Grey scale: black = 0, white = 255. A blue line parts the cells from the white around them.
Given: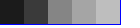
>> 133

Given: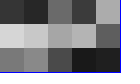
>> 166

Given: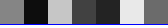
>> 65

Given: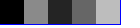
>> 36

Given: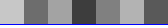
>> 61

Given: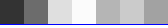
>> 251

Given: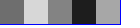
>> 131

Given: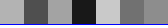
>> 24
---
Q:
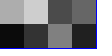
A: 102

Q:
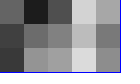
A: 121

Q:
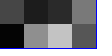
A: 121

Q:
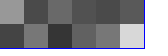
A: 89

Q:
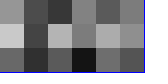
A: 143

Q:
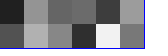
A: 156

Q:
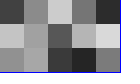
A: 217
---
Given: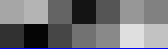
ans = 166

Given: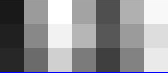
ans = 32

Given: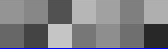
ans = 148

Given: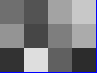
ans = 148

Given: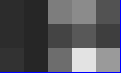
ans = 44

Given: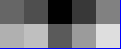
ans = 102

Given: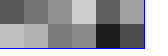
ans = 87

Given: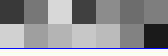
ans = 57
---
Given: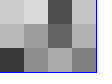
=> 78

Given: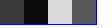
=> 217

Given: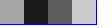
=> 93

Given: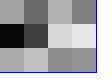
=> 177

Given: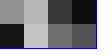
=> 55

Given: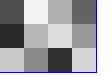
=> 175

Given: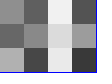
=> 241

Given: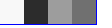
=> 157
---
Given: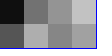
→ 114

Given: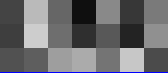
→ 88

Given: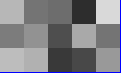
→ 78

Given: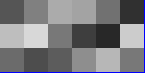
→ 62

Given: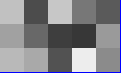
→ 62

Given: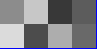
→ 199

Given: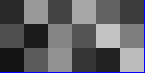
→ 85
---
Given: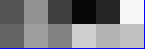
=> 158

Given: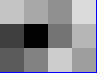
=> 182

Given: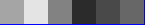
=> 228

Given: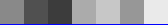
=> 60

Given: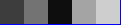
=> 61

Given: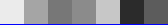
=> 119
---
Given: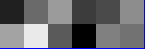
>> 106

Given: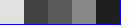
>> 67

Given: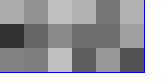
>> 145

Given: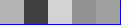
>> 65

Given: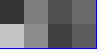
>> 126

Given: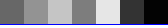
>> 147

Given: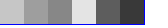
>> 158

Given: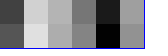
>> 209
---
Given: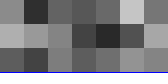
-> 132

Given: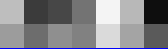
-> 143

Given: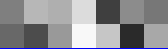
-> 153

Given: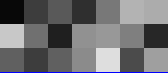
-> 31

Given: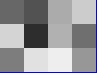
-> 177

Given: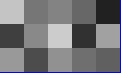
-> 204

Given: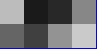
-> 147

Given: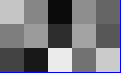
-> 45

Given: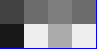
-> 171

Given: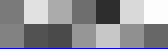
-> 74
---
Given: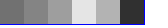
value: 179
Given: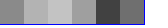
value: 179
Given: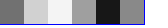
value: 209
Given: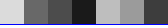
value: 190
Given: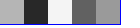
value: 181
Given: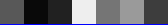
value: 154
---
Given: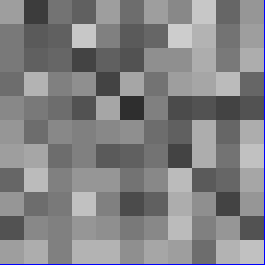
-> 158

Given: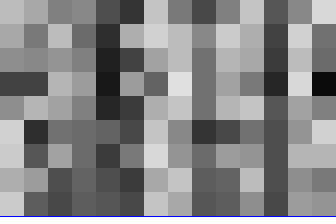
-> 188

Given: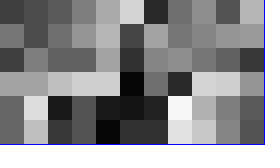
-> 63

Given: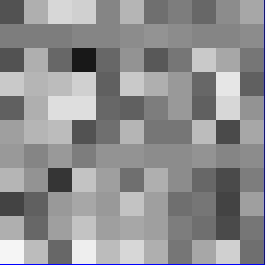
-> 82

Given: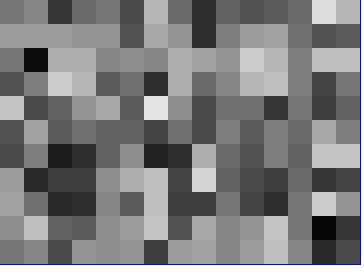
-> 118

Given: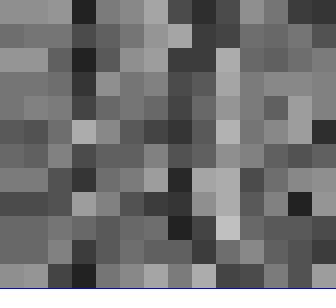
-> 143

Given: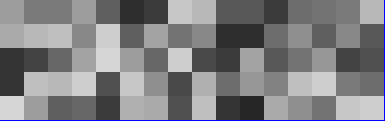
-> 157
